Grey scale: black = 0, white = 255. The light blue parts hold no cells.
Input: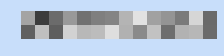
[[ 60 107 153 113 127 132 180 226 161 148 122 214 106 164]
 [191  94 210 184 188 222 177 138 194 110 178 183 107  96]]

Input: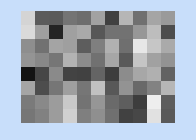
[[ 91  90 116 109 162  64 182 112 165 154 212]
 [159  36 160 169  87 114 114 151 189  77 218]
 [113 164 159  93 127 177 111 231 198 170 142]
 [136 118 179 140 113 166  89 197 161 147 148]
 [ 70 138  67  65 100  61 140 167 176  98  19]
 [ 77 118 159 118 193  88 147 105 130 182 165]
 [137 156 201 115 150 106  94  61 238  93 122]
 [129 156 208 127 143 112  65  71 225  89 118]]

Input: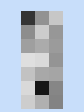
[[146 199  52]
 [204 151 141]
 [171 155 159]
 [218 148 223]
 [168 165 194]
 [ 22 134 217]
 [176 131 205]]

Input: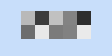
[[ 60 193 131  46 185]
 [232 123 129 234 109]]

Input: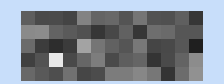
[[ 74  75  68 131 100 104  84 117  82  80  95  54  94]
 [140  99  90  81  54  72  97  54 110 106  86  86 138]
 [ 60  45  59 163 117  97  85 120  69  73  87  31 107]
 [ 83 232  73 102 125  74  94 101  52  74  99 140  64]
 [ 89  78 113  70  76 124 124 135 119  52 108 145 104]]

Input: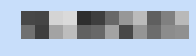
[[ 69 212 218  46  62 104 151 187  95 128 185  71]
 [ 62 163 189  97 104 163  72 149 108 140 144 112]]

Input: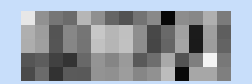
[[145 118 107 182 143 101  82 115 137   7 141 135 175 123 231]
 [157  84 135 117 199 182 192 142  72 105 161  27 159  94 175]
 [159  85 134 116 193 181 193 141  70 101 165  26 157  99 173]
 [ 93  65  51 104 148 133 154  89 110 169  83 127 244 120  85]
 [107  50  90  89 147 144 157 134 145 188   9 167 167 127  74]]

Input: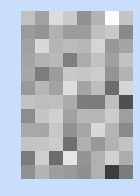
[[162 220 203 146 179 252 196 193]
 [148 177 157 157 192 201 138 154]
 [216 181 188 183 212 152 165 161]
 [178 185 127 172 193 160 194 165]
 [125 156 201 198 204 148 179 167]
 [182 163 222 165 189 108 213 153]
 [189 191 171 124 123 190  80 194]
 [197 209 162 184 183 204 159 140]
 [167 199 146 166 216 180 138 168]
 [197 203 112 176 152 179 195 195]
 [207 108 229 148 176 209 173 123]
 [180 158 154 143 176  60 123 144]]
